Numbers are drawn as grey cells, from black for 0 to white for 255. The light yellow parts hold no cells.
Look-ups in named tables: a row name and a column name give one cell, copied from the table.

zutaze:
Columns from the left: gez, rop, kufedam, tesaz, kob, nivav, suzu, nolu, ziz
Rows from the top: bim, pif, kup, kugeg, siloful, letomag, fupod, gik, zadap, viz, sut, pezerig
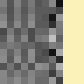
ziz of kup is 151
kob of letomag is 77
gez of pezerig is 134
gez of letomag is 89
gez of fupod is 109
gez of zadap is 140
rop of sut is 104
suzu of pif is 91
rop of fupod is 122
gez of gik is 135
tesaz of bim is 94
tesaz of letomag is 133
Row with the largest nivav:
viz

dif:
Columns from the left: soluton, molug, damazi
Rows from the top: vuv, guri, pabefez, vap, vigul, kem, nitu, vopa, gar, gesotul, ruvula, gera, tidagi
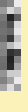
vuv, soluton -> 120
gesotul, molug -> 41
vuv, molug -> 135
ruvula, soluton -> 148
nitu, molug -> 186
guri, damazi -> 183
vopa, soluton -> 131
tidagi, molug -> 220
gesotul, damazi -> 164
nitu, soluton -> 139
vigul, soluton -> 114
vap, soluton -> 109
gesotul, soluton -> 108
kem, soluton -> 106

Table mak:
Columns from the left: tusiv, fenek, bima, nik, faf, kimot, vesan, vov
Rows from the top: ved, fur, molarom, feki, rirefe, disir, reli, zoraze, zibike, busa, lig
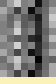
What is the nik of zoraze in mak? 123
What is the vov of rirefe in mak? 137
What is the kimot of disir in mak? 29
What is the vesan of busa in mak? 108
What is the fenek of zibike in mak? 158
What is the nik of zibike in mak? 130
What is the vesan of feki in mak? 111
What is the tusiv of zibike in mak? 111
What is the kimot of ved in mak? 17

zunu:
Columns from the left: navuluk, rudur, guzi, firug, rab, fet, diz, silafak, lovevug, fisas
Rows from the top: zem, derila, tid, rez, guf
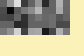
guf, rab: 163
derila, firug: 120
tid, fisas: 100
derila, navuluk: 76
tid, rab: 100
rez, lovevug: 73
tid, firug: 49

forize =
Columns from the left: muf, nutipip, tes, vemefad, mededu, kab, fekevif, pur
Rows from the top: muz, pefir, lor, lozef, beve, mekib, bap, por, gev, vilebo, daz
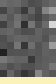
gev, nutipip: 106
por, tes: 84
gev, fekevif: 94
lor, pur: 103
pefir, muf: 69
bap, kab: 84
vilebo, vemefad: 82
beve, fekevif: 89
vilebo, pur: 117
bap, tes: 117
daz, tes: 78
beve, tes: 90
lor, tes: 109
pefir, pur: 155
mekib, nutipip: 94
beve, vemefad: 78
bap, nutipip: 76
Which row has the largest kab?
daz

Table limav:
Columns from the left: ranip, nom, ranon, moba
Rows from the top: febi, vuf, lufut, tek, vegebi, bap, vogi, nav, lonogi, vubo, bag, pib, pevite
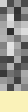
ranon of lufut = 57
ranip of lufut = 132
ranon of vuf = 50
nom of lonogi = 66
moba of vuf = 153
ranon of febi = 142
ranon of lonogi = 173
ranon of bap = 117
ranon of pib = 64
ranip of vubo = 95
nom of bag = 113
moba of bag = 169
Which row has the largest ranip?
febi

